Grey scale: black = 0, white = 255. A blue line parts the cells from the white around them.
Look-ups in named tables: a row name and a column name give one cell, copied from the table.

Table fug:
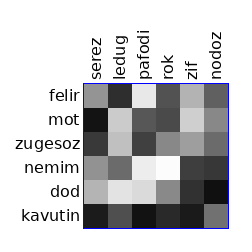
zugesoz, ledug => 192
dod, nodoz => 16
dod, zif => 49
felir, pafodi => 232
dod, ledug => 227
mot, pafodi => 87
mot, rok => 74
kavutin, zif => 26
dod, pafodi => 218
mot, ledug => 203
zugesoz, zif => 158
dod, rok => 137
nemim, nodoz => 55
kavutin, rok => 41
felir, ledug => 46
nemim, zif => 62
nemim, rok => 252
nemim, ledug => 107
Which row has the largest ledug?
dod

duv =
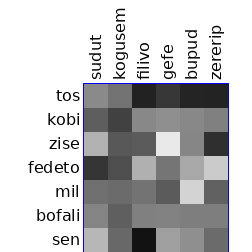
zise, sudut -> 177
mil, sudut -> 112
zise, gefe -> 233
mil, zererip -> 97
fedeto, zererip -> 203
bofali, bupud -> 126
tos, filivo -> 34
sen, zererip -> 107
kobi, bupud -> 136
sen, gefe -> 159
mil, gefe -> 91
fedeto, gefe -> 117

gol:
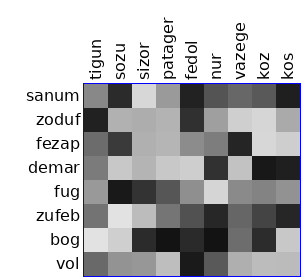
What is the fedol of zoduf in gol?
48
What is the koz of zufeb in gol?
68
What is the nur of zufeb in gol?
39
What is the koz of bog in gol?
44
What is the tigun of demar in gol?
123
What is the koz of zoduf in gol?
214
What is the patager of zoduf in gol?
179
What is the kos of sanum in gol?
31
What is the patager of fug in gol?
86
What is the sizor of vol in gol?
151
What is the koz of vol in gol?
188
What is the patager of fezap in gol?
181
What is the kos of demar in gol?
31
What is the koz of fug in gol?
131
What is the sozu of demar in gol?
200
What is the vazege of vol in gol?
175
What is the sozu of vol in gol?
147
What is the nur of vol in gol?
89
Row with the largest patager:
demar

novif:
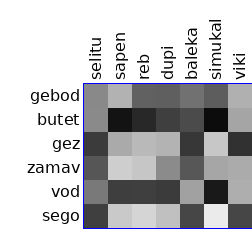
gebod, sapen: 178
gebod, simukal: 93
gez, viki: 49
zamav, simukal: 166
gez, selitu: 59
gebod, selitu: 137
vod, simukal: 25
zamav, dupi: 139
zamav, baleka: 87
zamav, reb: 198
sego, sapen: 201
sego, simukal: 235
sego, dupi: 192

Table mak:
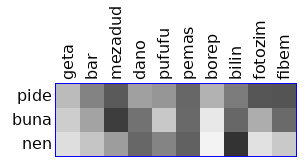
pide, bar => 131
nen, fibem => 201
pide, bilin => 124
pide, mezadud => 90
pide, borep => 178
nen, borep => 243
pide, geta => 187
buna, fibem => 106
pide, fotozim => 86

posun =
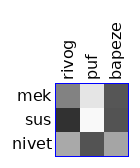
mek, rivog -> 130
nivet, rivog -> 169
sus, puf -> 249
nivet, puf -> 83
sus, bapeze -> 83
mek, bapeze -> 86
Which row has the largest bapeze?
nivet

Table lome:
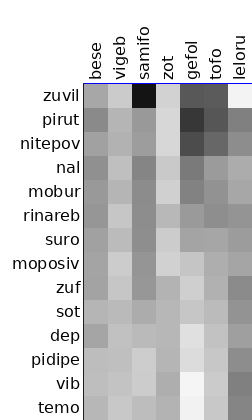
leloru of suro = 156
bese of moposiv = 164
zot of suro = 204
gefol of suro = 164
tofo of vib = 203
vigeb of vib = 195
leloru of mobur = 167
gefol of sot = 198
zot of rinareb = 184
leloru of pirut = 128
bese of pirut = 138
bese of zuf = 163
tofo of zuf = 177

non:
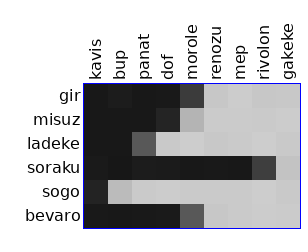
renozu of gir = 199
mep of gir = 204
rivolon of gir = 199
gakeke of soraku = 195
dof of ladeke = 201
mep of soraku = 24
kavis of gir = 24
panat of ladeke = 88
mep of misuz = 203
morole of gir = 59
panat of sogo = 202
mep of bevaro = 202

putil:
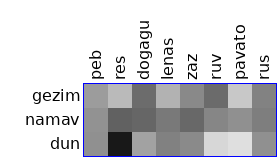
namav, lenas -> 121
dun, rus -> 144
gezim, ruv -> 107
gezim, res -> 186
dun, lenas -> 129
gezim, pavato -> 200
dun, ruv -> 215
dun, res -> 24
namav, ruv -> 134
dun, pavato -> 223
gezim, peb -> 156
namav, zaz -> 104
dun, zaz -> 138
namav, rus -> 126
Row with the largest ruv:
dun

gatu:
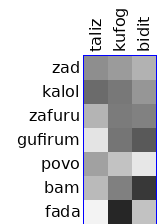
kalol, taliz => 107
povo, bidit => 231
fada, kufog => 38
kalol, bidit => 150
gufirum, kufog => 117
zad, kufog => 155
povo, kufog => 194
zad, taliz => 142
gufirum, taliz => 228
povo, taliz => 161
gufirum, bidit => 89
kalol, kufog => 120
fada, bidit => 194
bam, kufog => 128
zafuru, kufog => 123
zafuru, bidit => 129
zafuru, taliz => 180
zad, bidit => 178
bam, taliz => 186

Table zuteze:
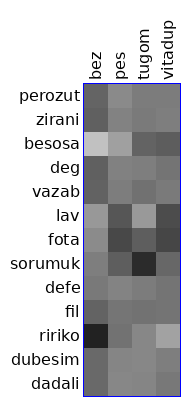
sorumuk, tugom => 43
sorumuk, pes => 94
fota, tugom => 94
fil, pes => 117
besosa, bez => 193
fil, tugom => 114
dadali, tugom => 133
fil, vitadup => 116
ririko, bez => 34
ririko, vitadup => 162
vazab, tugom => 113
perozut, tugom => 124
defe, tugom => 124
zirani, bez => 96
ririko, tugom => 135
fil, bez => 99
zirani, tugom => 122
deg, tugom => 126

